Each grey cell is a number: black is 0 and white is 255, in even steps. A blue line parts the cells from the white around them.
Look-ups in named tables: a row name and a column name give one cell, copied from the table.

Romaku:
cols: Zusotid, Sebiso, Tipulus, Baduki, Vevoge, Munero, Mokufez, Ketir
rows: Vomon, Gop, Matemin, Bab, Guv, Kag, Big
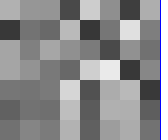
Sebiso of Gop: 115
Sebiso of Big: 133
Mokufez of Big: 172
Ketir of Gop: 126
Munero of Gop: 118
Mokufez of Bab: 56
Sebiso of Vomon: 150
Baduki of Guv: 214
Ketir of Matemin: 113
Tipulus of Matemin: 166
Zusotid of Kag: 97
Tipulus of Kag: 111
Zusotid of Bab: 165
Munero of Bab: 234
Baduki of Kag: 190
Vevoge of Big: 96
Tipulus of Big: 123
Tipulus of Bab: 121

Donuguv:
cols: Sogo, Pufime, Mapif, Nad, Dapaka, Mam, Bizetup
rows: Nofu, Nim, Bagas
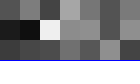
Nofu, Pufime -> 125
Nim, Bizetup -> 143
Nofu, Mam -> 83
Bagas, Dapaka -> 87
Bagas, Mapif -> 76
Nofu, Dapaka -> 118
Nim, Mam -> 82
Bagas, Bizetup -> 68
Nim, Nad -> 140
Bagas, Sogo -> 60
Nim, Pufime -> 15
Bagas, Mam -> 143
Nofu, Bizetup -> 122

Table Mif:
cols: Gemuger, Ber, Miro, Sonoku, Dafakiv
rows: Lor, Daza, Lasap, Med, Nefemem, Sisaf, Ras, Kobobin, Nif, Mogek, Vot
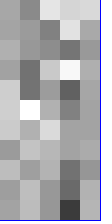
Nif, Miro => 179
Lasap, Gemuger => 176
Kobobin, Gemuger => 155
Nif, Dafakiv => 150
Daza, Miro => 129
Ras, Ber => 177
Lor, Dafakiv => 217
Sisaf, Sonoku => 129
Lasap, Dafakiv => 153
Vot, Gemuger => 163
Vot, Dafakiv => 181
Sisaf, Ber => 255
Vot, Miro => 151
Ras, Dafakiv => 163
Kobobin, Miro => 183

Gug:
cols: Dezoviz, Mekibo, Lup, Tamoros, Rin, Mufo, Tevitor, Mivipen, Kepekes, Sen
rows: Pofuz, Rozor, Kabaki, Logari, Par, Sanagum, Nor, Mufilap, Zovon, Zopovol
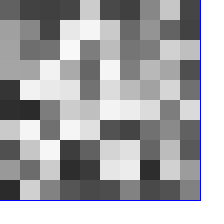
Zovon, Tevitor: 236
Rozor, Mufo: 202
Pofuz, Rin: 204
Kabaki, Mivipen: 124
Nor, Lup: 112
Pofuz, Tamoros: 69
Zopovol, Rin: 73
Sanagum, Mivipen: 219
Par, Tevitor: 186
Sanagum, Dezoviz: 46
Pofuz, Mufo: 73
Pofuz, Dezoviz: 97
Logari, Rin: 102
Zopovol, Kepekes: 82
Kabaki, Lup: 114
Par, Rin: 114

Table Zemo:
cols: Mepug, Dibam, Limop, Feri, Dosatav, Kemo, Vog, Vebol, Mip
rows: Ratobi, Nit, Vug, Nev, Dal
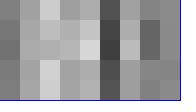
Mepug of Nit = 119
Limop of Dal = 205
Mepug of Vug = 114
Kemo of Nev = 78
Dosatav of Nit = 196
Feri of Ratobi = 159
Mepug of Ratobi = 128
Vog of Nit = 173
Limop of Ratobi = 204
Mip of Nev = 133
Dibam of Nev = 163
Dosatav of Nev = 173
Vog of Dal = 158
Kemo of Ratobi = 82
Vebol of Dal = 129
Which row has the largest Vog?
Vug

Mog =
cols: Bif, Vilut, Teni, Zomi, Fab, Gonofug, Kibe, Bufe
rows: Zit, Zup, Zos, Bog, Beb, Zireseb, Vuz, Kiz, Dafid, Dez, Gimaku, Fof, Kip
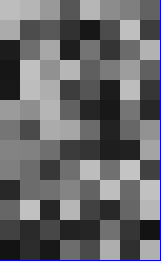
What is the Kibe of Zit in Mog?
127
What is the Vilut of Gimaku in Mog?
193
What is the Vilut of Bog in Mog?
192
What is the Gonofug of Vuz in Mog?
34
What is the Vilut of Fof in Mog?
42
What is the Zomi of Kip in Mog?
109
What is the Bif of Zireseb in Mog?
155
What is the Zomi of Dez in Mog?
132
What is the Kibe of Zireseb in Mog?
117
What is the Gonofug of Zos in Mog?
52
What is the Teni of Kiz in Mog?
111
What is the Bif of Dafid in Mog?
127
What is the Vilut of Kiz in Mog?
129
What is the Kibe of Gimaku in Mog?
102
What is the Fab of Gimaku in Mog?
65

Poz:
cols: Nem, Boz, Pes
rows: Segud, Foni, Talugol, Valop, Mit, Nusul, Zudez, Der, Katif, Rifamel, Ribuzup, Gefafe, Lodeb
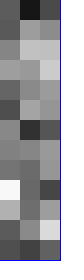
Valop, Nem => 158
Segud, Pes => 74
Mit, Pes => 155
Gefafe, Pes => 218
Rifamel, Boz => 104
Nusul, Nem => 78
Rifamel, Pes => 70
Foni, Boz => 157
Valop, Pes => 203
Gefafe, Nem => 91
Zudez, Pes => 85
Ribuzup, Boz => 110
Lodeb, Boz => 66
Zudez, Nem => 136
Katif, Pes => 150
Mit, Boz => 138
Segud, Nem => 92
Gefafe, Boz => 138
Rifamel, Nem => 248
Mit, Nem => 101

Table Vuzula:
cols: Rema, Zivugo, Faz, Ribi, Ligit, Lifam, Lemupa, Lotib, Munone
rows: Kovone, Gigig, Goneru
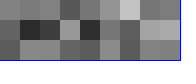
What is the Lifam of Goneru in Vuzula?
139
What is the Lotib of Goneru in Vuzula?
131
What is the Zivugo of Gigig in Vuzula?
43
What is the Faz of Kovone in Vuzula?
129
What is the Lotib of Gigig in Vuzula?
164
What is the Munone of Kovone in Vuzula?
124
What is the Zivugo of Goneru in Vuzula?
136
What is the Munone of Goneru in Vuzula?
128
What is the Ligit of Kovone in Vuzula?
118
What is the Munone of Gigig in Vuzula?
170
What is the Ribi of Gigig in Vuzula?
152
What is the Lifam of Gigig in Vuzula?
119
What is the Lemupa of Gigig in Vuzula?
94
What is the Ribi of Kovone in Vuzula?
88
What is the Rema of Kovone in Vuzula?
130
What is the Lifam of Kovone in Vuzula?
148

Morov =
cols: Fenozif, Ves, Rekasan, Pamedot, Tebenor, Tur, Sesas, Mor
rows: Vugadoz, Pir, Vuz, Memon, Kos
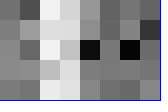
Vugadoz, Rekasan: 241
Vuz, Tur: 120
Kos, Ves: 116
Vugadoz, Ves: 79
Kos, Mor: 135
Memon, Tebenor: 125
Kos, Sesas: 105
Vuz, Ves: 103
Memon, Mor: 117
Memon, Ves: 141
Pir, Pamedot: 221
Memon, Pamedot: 222
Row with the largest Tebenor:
Vugadoz

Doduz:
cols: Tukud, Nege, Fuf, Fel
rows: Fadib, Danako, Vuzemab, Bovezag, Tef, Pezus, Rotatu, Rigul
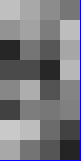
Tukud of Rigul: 168
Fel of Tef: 132
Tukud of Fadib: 191
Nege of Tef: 173
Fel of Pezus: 128
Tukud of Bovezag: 74
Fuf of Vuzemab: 87
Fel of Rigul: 36
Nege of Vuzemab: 117
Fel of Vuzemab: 166
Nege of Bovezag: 74
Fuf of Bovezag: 39
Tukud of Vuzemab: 38
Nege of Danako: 162
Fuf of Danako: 125

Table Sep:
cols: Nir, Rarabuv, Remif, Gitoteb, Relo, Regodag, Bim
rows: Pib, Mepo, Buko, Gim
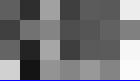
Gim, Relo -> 152
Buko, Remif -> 166
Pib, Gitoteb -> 63
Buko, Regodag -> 91
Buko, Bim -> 247
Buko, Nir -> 100
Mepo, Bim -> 128
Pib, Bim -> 237
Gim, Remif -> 147
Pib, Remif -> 161
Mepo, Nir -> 64
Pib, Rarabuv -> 46

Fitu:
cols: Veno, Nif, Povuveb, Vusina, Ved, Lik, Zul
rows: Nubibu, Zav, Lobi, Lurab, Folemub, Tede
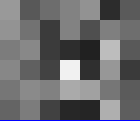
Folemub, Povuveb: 129
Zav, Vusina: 130
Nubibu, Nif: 88
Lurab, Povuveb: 66
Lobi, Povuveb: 59
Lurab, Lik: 151
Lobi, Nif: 136
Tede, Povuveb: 65
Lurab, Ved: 47
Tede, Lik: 175
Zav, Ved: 79
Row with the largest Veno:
Nubibu

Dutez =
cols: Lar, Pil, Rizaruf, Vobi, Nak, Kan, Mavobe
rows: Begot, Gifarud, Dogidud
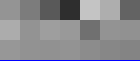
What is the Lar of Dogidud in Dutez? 151
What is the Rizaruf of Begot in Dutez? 89
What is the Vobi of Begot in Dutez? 46
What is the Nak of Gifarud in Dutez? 112
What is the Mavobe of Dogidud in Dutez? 132
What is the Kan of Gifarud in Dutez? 147
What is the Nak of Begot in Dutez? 196
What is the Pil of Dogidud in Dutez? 146
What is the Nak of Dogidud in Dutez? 140
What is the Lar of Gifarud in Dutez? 172
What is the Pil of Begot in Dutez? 124
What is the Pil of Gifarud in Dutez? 147
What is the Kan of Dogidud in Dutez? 135
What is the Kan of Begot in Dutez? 174
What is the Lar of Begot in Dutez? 148
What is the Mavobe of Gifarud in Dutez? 145
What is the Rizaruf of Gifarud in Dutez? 158
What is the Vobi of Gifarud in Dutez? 153
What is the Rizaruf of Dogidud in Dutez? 145
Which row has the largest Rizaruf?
Gifarud

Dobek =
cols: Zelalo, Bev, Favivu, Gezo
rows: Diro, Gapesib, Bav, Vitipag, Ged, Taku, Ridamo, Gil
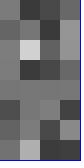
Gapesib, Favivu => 58
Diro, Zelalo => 123
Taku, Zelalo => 78
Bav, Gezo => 147
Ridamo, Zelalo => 99
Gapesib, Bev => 118
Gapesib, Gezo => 149
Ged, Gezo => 119
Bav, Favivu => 97
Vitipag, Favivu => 72
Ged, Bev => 119
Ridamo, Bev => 124
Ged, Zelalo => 118
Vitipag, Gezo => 104
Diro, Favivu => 73
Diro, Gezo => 104

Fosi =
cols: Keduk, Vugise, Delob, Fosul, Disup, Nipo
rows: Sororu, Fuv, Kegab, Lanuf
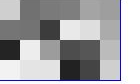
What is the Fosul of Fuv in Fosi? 233
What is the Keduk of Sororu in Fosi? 207
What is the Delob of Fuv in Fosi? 60
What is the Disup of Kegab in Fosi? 86
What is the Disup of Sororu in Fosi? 164
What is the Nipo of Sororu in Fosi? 158
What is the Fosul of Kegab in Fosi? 77
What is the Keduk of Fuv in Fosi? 117
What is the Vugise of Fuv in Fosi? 115
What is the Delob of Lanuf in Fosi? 227
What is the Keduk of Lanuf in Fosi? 242
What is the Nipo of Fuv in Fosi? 171
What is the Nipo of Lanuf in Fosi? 207

